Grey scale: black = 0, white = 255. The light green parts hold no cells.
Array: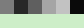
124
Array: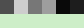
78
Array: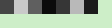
69
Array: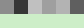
140
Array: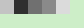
195
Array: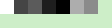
255
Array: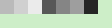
186
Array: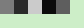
124
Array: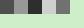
79
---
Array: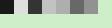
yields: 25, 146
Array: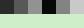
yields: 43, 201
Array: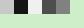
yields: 200, 129
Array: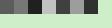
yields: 92, 48
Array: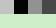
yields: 195, 72
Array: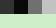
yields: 50, 194
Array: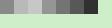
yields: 137, 49
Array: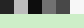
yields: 36, 247
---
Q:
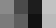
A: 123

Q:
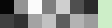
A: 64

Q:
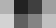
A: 211

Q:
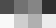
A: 248

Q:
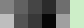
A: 190

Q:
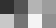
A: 200

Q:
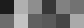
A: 108

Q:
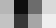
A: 195

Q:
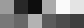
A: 120
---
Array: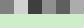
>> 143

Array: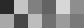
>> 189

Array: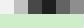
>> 142

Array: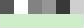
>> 150

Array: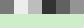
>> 148

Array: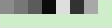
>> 139
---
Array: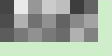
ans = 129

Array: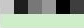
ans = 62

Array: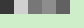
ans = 97

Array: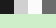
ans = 108

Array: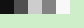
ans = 248

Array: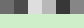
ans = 134

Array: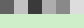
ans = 221
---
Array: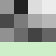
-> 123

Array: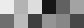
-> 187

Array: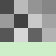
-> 65

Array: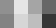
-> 214

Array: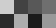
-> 173

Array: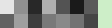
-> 159

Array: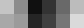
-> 155

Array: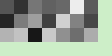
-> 124

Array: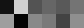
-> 4

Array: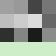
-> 204
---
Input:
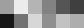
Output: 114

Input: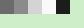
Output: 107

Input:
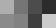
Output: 44

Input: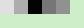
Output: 224

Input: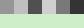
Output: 191

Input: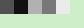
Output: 81

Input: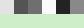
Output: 84

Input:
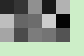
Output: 165

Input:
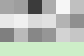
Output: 186

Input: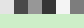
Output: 74
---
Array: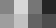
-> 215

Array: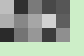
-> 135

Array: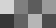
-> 127

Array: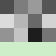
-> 182

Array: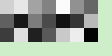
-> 24

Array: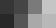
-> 69

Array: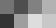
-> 78

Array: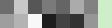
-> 200

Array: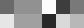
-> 145

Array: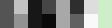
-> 194
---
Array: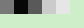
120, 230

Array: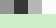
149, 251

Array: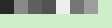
40, 157

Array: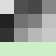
221, 200

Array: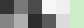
52, 219

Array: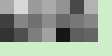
170, 100

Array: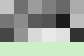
196, 49
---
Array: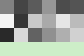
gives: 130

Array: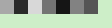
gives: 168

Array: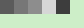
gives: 91

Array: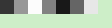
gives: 53

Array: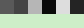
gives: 89

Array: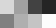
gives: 216
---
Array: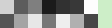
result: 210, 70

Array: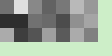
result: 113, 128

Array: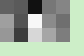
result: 97, 125

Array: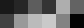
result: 25, 4

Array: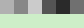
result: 177, 112

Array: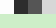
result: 253, 215

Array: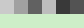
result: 202, 83

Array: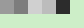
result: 154, 44
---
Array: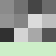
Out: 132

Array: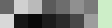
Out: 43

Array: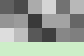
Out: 163

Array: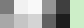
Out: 212

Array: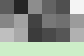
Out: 120

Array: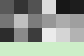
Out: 151

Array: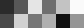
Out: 175

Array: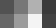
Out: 155
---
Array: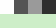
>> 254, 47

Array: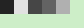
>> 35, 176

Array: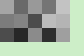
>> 165, 159

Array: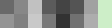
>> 105, 173

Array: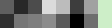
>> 95, 110

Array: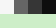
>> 246, 14
